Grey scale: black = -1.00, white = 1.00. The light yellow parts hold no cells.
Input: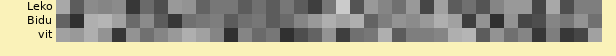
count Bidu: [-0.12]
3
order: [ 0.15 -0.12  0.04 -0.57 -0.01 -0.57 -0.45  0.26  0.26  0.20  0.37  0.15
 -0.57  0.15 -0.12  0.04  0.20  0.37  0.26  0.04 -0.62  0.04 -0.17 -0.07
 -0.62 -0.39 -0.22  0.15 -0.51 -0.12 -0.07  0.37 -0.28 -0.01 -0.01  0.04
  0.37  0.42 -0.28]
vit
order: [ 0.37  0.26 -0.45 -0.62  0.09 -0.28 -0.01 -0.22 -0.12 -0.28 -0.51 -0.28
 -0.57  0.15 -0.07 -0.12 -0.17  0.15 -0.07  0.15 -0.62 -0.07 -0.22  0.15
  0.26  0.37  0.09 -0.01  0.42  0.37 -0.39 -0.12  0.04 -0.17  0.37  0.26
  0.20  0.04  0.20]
Bidu
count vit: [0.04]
5
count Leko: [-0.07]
4

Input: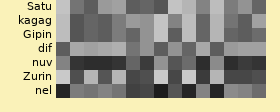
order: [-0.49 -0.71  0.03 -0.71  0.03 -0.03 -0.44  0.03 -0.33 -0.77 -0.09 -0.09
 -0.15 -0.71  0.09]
nel
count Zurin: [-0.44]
4
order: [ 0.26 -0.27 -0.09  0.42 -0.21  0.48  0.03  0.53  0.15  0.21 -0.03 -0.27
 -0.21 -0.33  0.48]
kagag
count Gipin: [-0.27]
3
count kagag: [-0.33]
1

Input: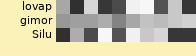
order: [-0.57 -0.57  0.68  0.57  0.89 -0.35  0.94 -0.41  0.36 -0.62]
Silu
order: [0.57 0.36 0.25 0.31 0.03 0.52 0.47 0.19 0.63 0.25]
gimor

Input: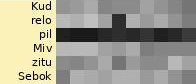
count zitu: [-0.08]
1
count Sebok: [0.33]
2
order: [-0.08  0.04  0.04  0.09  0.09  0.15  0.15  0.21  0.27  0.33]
Kud
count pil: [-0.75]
2
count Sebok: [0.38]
3
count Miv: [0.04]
3

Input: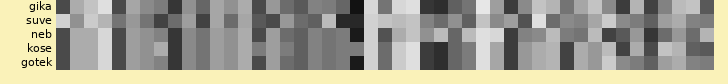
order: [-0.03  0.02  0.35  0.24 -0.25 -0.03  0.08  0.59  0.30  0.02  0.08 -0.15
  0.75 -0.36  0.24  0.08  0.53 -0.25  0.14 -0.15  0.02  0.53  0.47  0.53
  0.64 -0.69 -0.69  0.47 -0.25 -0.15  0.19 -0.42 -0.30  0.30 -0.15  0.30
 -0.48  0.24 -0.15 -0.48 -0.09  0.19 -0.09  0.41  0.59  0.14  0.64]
suve
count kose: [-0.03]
5
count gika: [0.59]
0

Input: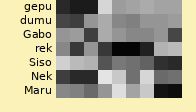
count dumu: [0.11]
0
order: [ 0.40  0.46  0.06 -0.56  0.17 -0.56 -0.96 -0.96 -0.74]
rek
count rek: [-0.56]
2
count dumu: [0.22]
1
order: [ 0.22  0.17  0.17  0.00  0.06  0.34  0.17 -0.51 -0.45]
dumu
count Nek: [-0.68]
2

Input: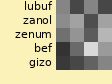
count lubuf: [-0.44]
2
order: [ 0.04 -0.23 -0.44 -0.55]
gizo
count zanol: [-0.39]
1
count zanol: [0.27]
2
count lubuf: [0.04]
2

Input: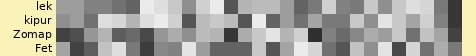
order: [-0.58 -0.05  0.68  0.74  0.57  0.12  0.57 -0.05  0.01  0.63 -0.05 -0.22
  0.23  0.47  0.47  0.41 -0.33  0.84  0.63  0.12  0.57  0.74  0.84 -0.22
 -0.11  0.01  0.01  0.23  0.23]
lek
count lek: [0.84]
2
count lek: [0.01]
3
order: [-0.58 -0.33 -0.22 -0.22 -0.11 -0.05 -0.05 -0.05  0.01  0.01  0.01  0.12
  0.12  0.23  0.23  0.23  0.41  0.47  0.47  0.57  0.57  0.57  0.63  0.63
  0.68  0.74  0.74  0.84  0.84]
lek

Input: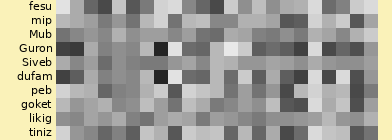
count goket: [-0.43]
0
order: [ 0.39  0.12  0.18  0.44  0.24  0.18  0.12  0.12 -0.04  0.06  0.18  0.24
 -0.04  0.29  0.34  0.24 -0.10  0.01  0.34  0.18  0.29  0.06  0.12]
likig
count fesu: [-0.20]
2
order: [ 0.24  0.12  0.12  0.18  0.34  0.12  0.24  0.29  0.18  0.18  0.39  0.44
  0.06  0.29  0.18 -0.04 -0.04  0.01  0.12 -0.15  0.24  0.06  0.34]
Siveb
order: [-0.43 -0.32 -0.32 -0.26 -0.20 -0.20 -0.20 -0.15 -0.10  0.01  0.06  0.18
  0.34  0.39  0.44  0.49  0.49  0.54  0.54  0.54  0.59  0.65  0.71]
tiniz
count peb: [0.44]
4
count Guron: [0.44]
2

